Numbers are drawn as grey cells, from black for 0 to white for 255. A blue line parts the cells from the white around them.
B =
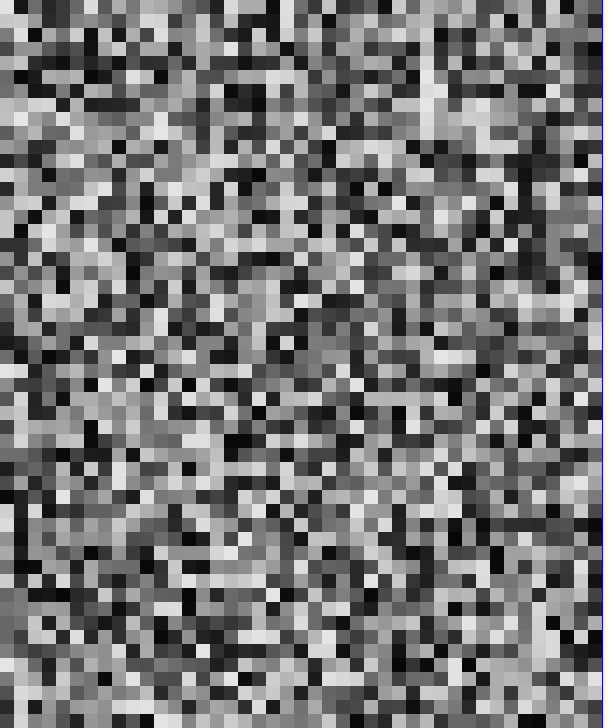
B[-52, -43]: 225
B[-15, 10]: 97
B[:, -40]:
[39, 42, 170, 89, 32, 172, 27, 214, 135, 105, 48, 124, 17, 124, 28, 169, 228, 214, 37, 143, 181, 217, 183, 36, 157, 10, 90, 87, 118, 41, 159, 106, 43, 73, 91, 34, 17, 121, 75, 143, 161, 39, 22, 159, 30, 204, 77, 31, 40, 163, 151, 141]
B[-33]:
[72, 144, 74, 143, 25, 154, 102, 163, 180, 9, 121, 145, 140, 60, 160, 41, 28, 66, 112, 152, 135, 40, 141, 142, 190, 103, 51, 63, 196, 216, 159, 25, 120, 199, 101, 8, 63, 32, 54, 70, 189, 115, 6]
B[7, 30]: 229
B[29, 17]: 114
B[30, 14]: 209
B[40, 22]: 75
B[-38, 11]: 89
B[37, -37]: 163
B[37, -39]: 176
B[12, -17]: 40
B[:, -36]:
[88, 115, 193, 162, 62, 26, 161, 35, 105, 161, 180, 81, 143, 225, 60, 90, 78, 142, 210, 163, 101, 28, 55, 85, 126, 146, 137, 228, 147, 154, 215, 62, 26, 58, 114, 164, 97, 130, 138, 53, 116, 68, 200, 107, 21, 153, 142, 144, 10, 160, 144, 140]
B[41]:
[205, 50, 195, 39, 216, 73, 171, 68, 26, 86, 129, 53, 188, 226, 171, 212, 191, 203, 222, 66, 85, 157, 99, 29, 134, 40, 227, 60, 201, 53, 30, 111, 116, 41, 220, 121, 117, 141, 216, 22, 53, 202, 17]
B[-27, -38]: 106
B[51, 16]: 204
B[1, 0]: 199
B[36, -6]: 105
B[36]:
[207, 34, 215, 17, 68, 47, 97, 97, 112, 203, 174, 156, 34, 197, 191, 102, 67, 174, 227, 20, 179, 34, 78, 107, 56, 228, 153, 151, 30, 182, 222, 201, 226, 32, 68, 135, 186, 105, 134, 11, 109, 203, 73]
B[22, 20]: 186
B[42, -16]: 73
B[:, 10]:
[180, 214, 68, 169, 46, 188, 96, 167, 134, 206, 158, 74, 209, 32, 12, 21, 129, 101, 51, 121, 136, 16, 136, 152, 192, 50, 218, 8, 126, 106, 118, 124, 199, 67, 108, 223, 174, 97, 81, 26, 9, 129, 111, 131, 92, 167, 171, 79, 112, 189, 225, 11]
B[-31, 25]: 48
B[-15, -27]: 150
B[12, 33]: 49
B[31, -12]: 166
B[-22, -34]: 204
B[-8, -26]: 68
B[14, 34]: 124
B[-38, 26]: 115
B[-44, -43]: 191
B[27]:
[141, 64, 60, 87, 57, 136, 13, 228, 131, 206, 8, 68, 200, 6, 212, 66, 14, 50, 98, 126, 156, 45, 60, 179, 119, 225, 29, 100, 46, 107, 57, 29, 16, 63, 188, 115, 88, 180, 117, 210, 106, 86, 203]
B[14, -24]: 172
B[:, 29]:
[102, 175, 164, 27, 112, 18, 55, 190, 120, 145, 18, 160, 202, 143, 26, 185, 39, 44, 164, 216, 150, 175, 152, 111, 165, 66, 36, 107, 186, 203, 226, 61, 119, 161, 153, 117, 182, 130, 162, 14, 137, 53, 41, 102, 198, 107, 134, 52, 107, 39, 15, 124]
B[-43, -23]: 158
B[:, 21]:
[111, 72, 129, 86, 26, 181, 183, 134, 219, 61, 179, 74, 90, 99, 215, 39, 203, 106, 212, 40, 20, 226, 18, 50, 16, 107, 97, 45, 187, 86, 141, 222, 109, 76, 172, 136, 34, 200, 19, 113, 221, 157, 65, 202, 220, 120, 23, 153, 197, 32, 113, 117]
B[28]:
[85, 212, 34, 118, 16, 171, 173, 147, 191, 154, 126, 206, 80, 222, 166, 203, 144, 41, 221, 33, 181, 187, 214, 104, 85, 36, 181, 180, 181, 186, 161, 212, 8, 126, 48, 161, 189, 130, 17, 192, 34, 229, 74]

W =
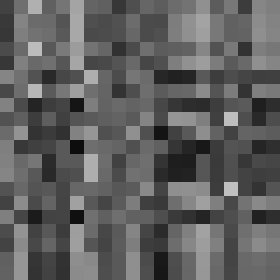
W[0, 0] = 66
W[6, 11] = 91
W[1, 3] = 106
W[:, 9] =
[79, 108, 103, 75, 105, 118, 78, 99, 90, 144, 80, 103, 113, 91, 125, 97, 133, 126, 143, 143]
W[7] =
[130, 75, 36, 61, 68, 21, 126, 99, 106, 99, 104, 71, 54, 45, 43, 61, 85, 90, 31, 45]
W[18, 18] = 109
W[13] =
[83, 104, 84, 88, 69, 103, 105, 98, 87, 91, 137, 68, 143, 144, 140, 61, 192, 67, 51, 84]
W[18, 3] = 68
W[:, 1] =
[111, 132, 127, 106, 128, 113, 109, 75, 95, 147, 56, 105, 110, 104, 140, 70, 147, 139, 150, 150]
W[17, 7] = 68
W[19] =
[98, 150, 51, 66, 49, 139, 141, 78, 89, 143, 78, 23, 76, 103, 151, 104, 70, 104, 105, 99]
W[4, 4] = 86
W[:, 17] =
[60, 101, 99, 50, 105, 69, 51, 90, 78, 100, 81, 55, 67, 67, 115, 97, 111, 117, 105, 104]
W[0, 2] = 176
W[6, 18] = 127
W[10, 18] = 37
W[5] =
[133, 113, 82, 41, 71, 80, 174, 102, 76, 118, 107, 39, 33, 37, 89, 61, 77, 69, 63, 64]
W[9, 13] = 89
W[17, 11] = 58
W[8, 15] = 64
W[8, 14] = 127
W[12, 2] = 88
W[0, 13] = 115
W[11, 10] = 111
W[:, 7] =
[96, 75, 76, 102, 73, 102, 100, 99, 95, 80, 105, 109, 105, 98, 69, 96, 71, 68, 76, 78]
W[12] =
[133, 110, 88, 41, 75, 79, 174, 105, 75, 113, 109, 42, 32, 34, 86, 59, 79, 67, 62, 64]
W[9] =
[107, 147, 51, 59, 49, 130, 150, 80, 87, 144, 80, 20, 65, 89, 142, 98, 66, 100, 98, 92]
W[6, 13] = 104
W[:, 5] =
[164, 168, 168, 156, 166, 80, 159, 21, 84, 130, 13, 89, 79, 103, 161, 16, 158, 159, 142, 139]

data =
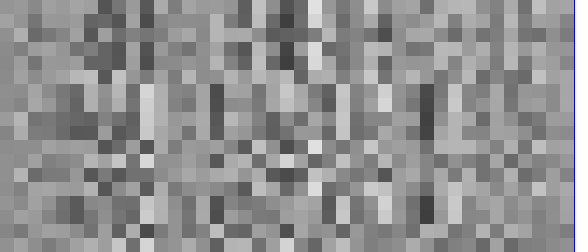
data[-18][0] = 149
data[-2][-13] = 134
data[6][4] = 120
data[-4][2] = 161
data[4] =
[137, 157, 117, 152, 151, 157, 100, 100, 86, 158, 78, 138, 139, 149, 142, 180, 131, 98, 190, 104, 63, 106, 216, 166, 110, 137, 175, 100, 153, 149, 150, 181, 132, 175, 160, 124, 183, 120, 165, 158, 135]
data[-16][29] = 167
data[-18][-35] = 159
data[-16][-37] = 133
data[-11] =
[141, 133, 167, 152, 123, 100, 176, 140, 174, 116, 206, 176, 130, 119, 164, 78, 140, 142, 121, 166, 191, 171, 134, 91, 194, 128, 160, 214, 144, 119, 71, 128, 201, 132, 146, 167, 118, 154, 158, 139, 167]
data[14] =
[148, 139, 161, 146, 113, 90, 136, 140, 112, 111, 197, 178, 142, 112, 168, 81, 132, 118, 124, 142, 154, 170, 163, 89, 194, 116, 145, 210, 148, 112, 64, 159, 201, 133, 158, 166, 140, 155, 136, 142, 163]
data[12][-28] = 168
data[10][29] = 154
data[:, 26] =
[200, 169, 115, 186, 175, 199, 149, 160, 134, 119, 198, 126, 133, 202, 145, 136, 128, 127]
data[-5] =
[142, 130, 163, 165, 157, 155, 178, 86, 139, 162, 91, 173, 122, 140, 147, 138, 124, 90, 189, 166, 104, 145, 220, 110, 122, 149, 202, 193, 157, 140, 107, 171, 195, 175, 164, 137, 162, 137, 194, 158, 169]
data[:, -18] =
[151, 166, 183, 106, 166, 175, 97, 91, 137, 104, 140, 127, 176, 110, 89, 93, 146, 162]
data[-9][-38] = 123
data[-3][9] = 103
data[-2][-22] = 147
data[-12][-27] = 164
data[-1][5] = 161
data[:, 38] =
[191, 160, 111, 176, 165, 193, 148, 158, 122, 112, 190, 130, 124, 194, 136, 128, 132, 129]
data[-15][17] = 86
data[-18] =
[149, 153, 137, 160, 154, 164, 159, 84, 118, 154, 88, 171, 125, 164, 154, 155, 148, 94, 193, 142, 83, 106, 225, 151, 120, 142, 200, 139, 160, 164, 111, 173, 181, 183, 144, 130, 171, 113, 191, 162, 165]
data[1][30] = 155
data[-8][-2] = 161
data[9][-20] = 152
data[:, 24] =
[120, 108, 124, 115, 110, 127, 198, 194, 198, 196, 117, 192, 137, 122, 194, 199, 101, 189]
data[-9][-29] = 154
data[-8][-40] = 142
